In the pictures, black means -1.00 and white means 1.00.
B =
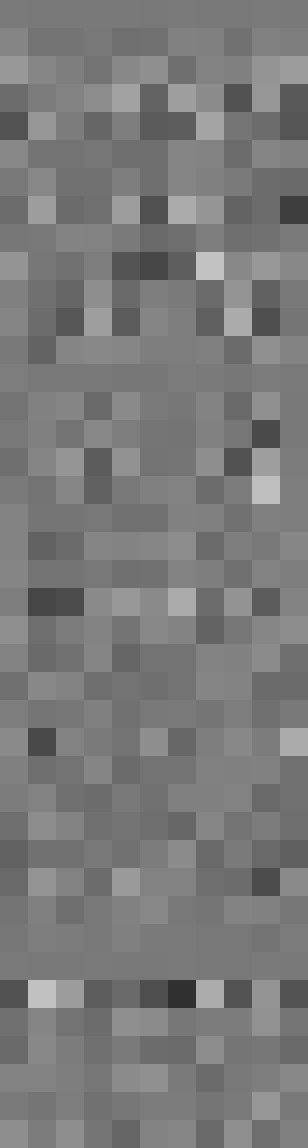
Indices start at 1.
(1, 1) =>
-0.04
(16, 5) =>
-0.02
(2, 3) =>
-0.09
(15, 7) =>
-0.07
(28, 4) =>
0.04
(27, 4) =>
-0.04
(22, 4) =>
0.08
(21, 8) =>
-0.01
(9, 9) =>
-0.13
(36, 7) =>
-0.62
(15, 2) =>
0.01
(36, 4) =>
-0.27
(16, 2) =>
0.00
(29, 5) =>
-0.05
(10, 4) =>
-0.02
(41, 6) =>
0.02
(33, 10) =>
0.01
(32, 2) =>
0.16
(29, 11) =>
-0.11
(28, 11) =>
-0.11
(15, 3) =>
0.04
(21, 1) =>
0.04
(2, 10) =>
0.01
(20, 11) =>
0.05
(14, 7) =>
-0.03
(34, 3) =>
-0.03
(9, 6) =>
-0.18
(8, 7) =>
0.34
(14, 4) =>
-0.05
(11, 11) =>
-0.05
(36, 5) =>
-0.17
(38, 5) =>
-0.04
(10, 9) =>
0.07
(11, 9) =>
0.16
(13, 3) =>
0.04
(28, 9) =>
0.00
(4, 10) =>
0.18
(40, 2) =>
-0.08
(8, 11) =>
-0.51

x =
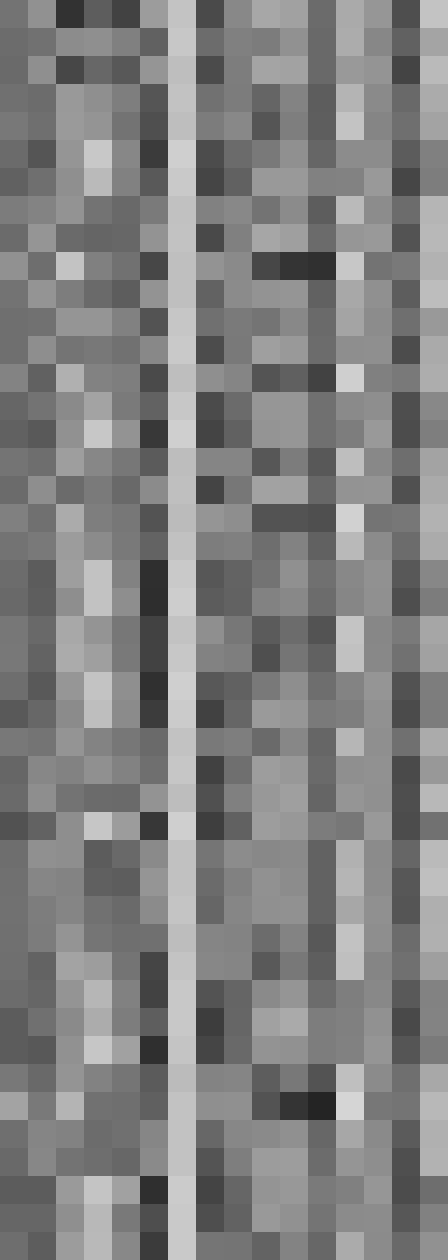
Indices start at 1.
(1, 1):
-0.10
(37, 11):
0.33
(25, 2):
-0.30
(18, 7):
0.50
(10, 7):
0.50
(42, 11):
0.23
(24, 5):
-0.05
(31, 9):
0.10
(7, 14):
0.20
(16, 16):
-0.01
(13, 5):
-0.11
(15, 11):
0.18
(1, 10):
0.31
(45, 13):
0.34
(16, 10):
0.16
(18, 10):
0.27
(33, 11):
0.14
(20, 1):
-0.10
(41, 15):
-0.29
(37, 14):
0.14
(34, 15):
-0.15
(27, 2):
-0.09
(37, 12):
-0.02
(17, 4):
0.06
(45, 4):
0.45
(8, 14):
0.10
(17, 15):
-0.14
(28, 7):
0.55
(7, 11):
0.20
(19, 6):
-0.35
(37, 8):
-0.52
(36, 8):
-0.35
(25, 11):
0.11
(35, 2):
-0.22
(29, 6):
0.15
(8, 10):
-0.10
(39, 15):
-0.13
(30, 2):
-0.23
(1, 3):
-0.61

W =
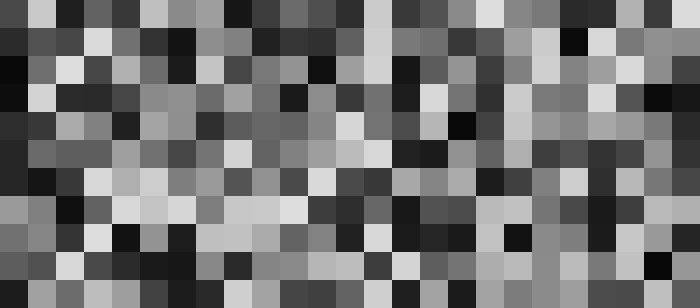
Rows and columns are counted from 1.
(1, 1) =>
-0.43
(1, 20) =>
-0.05
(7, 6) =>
0.61
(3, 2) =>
-0.14
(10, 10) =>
0.04
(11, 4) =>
0.48
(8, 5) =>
0.69
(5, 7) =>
0.12
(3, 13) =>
0.24
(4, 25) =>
-0.82
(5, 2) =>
-0.56
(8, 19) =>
0.51
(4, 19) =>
0.59
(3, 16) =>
-0.28
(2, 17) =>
-0.57
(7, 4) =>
0.69
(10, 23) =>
0.51
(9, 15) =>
-0.79
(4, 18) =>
-0.62
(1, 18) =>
0.73
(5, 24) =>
-0.05
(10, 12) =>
0.43
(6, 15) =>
-0.73
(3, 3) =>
0.73
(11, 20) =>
0.09
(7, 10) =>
0.14
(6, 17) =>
0.14
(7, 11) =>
-0.42
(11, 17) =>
-0.79
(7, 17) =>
0.34
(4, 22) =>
0.70
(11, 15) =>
-0.76
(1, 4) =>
-0.23
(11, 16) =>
0.28
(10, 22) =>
-0.05
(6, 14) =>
0.69
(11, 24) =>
0.50
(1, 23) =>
0.40

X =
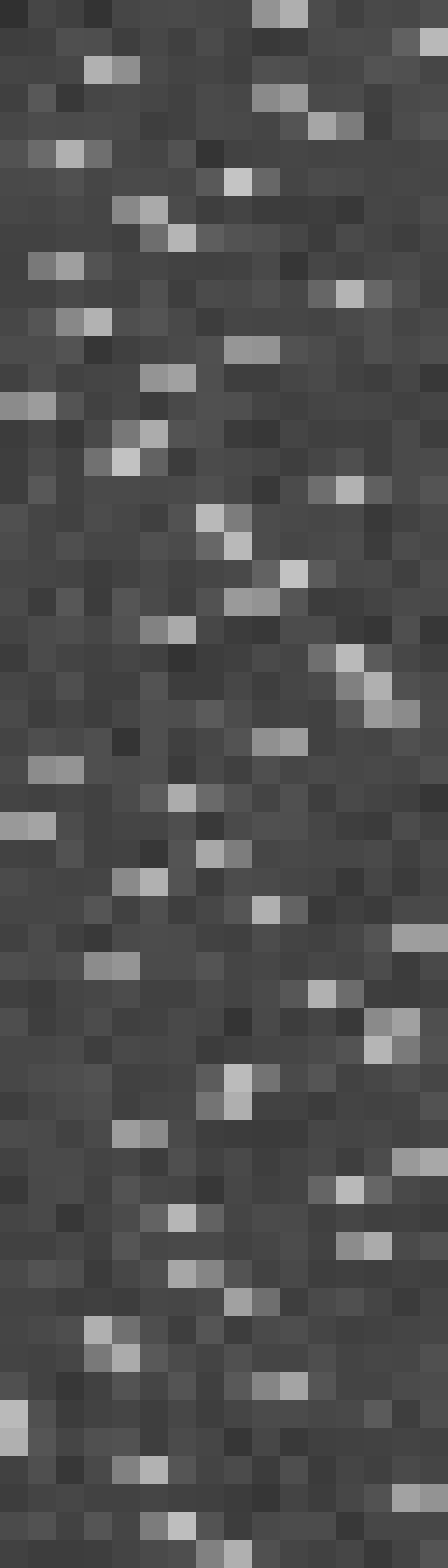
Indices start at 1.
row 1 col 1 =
-0.62
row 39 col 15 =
-0.39
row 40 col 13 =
-0.47
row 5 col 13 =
-0.03
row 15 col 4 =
-0.49
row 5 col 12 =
0.30
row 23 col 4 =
-0.44
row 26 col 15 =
0.09
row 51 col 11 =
-0.41
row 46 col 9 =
-0.35
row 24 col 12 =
-0.13
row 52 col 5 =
-0.36
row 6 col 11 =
-0.45
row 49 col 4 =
-0.05
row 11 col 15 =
-0.38
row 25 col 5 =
-0.50
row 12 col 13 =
-0.42
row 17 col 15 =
-0.42
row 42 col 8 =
-0.48
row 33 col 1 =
-0.45
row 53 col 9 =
-0.41
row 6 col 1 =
-0.36
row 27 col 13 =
-0.44
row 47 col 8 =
-0.42
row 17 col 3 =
-0.48
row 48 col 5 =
-0.12
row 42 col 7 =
-0.38
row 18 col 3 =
-0.48
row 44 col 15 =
-0.49
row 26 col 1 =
-0.42
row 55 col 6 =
-0.03
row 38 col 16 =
-0.36
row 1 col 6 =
-0.43
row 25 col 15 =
-0.37
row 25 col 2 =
-0.48
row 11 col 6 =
-0.37
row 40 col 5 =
-0.50
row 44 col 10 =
-0.41
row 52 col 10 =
-0.44

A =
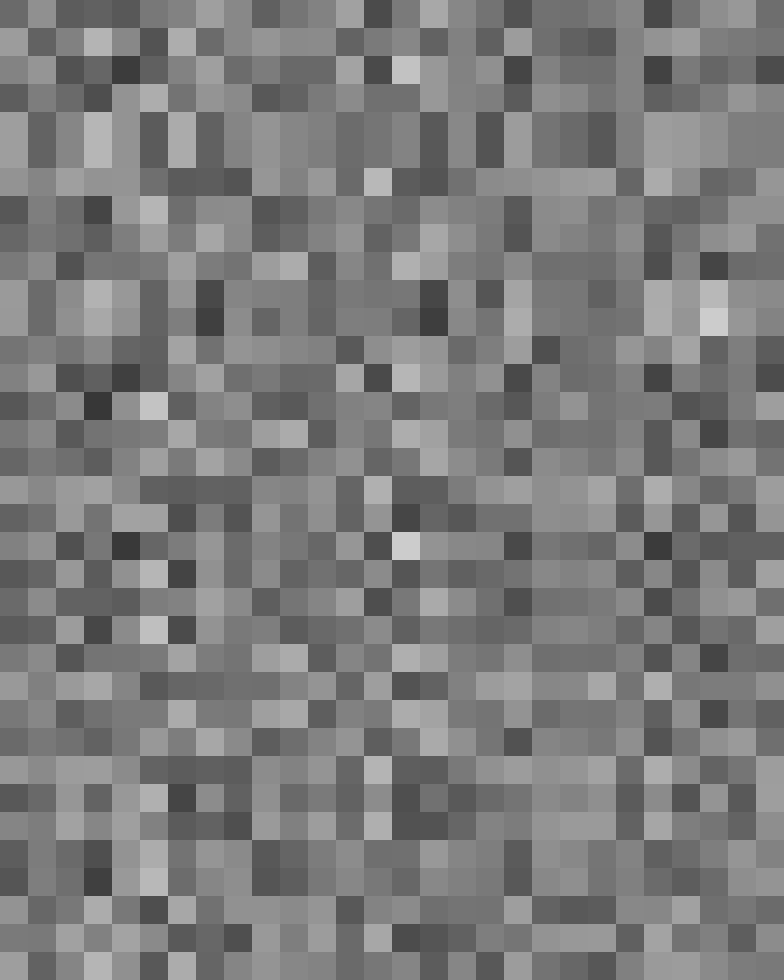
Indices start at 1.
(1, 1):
-0.17
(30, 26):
-0.08
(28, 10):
0.10
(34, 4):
0.01
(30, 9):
-0.38
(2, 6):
-0.35
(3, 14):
-0.42
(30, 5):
0.25
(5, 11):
0.05
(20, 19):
-0.43
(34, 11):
-0.01
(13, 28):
-0.28
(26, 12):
-0.26
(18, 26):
-0.19
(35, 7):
0.35
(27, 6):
0.19
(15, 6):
0.53
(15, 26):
-0.28
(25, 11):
0.03
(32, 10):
-0.33
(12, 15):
-0.21
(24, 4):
-0.09
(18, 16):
-0.26
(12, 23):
-0.10
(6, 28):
-0.02
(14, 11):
-0.18
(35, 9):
0.04
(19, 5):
0.27
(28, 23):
-0.16
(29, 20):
0.08
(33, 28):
-0.16
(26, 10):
0.25
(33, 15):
0.09
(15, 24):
-0.03
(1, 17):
0.06
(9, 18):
-0.05
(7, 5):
0.16
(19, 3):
0.20
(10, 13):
0.05

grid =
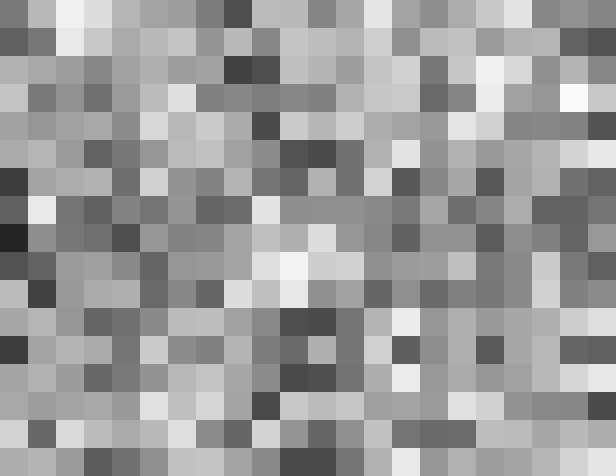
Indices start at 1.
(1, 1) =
-0.05
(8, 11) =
0.11
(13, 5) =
-0.08
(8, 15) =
-0.05
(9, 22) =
0.19
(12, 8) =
0.48
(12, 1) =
0.31
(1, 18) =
0.57
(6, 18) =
0.20
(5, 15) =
0.28
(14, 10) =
0.10
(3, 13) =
0.24
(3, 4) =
0.05
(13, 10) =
-0.03
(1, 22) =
0.04
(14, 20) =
0.44
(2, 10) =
0.05
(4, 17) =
0.04
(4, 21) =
0.96
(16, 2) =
-0.19
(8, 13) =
0.13
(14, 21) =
0.67
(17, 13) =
-0.09
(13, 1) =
-0.53
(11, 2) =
-0.49
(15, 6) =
0.76
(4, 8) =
0.00
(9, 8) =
0.04
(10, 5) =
0.07
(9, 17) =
0.14
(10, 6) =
-0.21
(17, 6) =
0.12
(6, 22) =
0.82
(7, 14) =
0.65
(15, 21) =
0.06
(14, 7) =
0.44
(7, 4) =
0.39
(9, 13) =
0.18
